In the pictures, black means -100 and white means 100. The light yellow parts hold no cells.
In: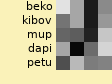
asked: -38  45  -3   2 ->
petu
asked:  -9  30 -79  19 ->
kibov
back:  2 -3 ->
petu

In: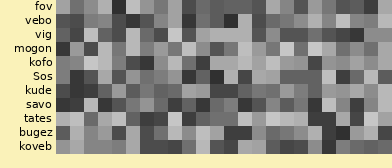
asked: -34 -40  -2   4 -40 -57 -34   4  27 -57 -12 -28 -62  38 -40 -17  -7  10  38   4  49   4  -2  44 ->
vebo
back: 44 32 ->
kofo

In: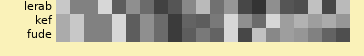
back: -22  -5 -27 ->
fude
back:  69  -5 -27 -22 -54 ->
kef
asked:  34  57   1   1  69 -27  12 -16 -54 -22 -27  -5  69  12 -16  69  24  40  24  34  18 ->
kef

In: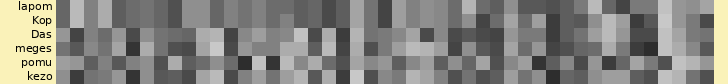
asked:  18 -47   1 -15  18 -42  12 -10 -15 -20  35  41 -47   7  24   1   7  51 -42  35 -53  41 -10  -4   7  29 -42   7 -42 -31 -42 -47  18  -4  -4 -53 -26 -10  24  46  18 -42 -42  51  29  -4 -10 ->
Das
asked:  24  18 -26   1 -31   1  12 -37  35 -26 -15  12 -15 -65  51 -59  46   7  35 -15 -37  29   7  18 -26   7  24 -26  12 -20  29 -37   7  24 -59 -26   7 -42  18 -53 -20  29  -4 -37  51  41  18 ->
pomu
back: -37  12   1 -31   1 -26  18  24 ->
pomu

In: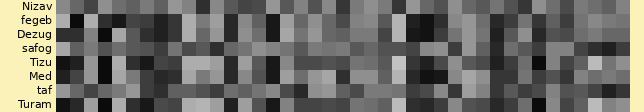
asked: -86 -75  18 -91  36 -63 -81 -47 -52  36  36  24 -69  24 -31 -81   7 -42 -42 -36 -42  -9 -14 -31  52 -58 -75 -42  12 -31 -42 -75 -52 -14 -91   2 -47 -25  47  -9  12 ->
Tizu
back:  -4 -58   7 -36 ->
Nizav
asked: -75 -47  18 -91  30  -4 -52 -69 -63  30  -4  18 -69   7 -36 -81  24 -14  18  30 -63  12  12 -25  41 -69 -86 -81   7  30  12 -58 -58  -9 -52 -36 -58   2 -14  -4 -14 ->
Med
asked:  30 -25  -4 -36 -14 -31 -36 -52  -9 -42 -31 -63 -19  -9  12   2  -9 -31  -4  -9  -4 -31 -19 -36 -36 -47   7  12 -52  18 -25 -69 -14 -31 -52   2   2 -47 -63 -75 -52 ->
safog
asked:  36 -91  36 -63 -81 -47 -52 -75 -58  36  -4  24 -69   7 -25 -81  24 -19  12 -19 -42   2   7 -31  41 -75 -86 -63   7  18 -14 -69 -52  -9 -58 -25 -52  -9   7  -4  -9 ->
fegeb
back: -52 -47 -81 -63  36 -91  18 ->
Tizu

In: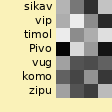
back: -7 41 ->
sikav
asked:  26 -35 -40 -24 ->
vug
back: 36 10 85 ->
timol
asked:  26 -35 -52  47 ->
zipu

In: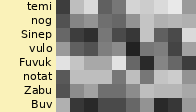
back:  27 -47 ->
vulo
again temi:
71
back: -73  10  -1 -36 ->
vulo
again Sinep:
-42
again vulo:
-1

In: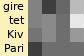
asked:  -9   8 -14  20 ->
Kiv
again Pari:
-14
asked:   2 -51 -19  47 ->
gire
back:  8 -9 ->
Kiv
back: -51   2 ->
gire

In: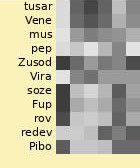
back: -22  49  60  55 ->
rov
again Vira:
21
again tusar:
-22
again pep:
77

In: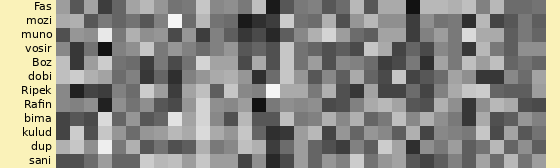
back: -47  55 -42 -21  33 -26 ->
dobi
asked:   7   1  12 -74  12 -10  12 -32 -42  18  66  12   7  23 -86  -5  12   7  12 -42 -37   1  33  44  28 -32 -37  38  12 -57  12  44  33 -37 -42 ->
Rafin
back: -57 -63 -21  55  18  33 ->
kulud
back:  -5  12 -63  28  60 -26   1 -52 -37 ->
dup
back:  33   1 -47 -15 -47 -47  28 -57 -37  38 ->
Ripek
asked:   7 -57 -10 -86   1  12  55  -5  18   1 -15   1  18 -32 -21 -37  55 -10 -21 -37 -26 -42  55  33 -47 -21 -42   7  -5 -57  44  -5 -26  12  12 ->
vosir

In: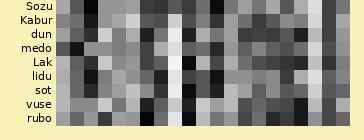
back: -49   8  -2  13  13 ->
medo
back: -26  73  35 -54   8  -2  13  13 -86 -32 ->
lidu
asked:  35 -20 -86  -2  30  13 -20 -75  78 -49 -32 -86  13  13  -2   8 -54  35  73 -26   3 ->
lidu

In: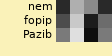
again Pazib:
-4
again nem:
-68
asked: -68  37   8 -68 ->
nem

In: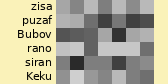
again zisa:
45
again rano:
56
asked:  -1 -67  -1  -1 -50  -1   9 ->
siran
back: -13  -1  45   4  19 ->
Keku
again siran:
-1
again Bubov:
30

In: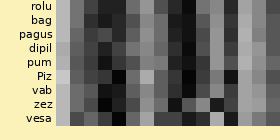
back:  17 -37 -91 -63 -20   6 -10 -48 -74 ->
dipil
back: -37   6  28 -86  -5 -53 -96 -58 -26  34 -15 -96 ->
Piz
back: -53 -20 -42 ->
vesa
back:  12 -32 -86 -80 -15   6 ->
bag

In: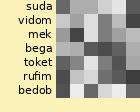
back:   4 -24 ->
toket
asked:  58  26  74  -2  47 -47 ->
vidom
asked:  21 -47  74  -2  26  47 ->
mek
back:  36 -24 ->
bega
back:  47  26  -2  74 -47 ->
mek
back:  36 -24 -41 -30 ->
bega

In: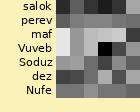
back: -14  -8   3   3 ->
perev
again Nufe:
-8

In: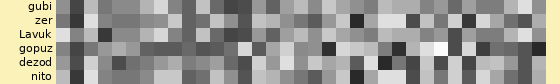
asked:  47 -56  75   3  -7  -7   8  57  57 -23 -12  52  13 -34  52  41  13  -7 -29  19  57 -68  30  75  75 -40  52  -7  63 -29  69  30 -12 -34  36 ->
nito
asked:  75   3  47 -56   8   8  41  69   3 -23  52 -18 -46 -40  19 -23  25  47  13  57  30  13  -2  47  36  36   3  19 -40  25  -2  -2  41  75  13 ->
Lavuk
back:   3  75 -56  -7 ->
zer

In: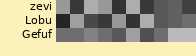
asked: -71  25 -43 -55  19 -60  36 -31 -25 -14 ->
Lobu
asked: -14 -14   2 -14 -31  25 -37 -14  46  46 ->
Gefuf
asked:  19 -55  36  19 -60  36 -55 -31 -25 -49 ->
zevi
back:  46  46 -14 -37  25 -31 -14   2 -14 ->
Gefuf
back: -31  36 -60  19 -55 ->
Lobu

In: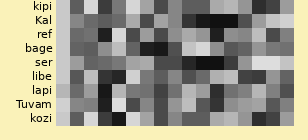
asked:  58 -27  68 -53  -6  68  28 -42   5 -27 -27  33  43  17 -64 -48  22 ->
kipi
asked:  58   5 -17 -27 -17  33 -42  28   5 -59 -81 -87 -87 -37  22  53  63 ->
Kal
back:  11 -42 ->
ref
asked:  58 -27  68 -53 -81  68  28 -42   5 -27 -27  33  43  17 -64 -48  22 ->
kozi

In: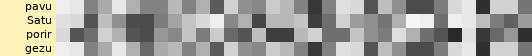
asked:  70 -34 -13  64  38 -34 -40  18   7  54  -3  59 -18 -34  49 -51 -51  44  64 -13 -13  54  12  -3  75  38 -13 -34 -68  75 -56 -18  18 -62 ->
porir
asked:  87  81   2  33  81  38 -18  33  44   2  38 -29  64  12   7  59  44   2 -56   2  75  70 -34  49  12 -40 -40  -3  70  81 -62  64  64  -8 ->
gezu
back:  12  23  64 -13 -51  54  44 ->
Satu
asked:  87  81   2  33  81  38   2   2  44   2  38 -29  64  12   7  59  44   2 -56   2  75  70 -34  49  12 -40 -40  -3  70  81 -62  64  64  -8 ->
pavu
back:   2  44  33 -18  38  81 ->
gezu

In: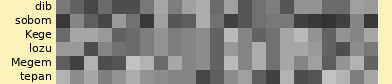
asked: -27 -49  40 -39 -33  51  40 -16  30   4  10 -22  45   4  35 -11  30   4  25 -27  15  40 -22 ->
Megem
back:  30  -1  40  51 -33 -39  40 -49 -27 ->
tepan
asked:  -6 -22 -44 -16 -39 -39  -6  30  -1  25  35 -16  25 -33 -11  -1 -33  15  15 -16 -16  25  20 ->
dib
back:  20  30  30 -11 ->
lozu
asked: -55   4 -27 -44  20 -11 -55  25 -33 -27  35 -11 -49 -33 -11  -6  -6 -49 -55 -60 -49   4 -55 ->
sobom

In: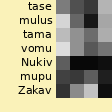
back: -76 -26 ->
mupu
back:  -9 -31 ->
vomu
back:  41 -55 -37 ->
tase

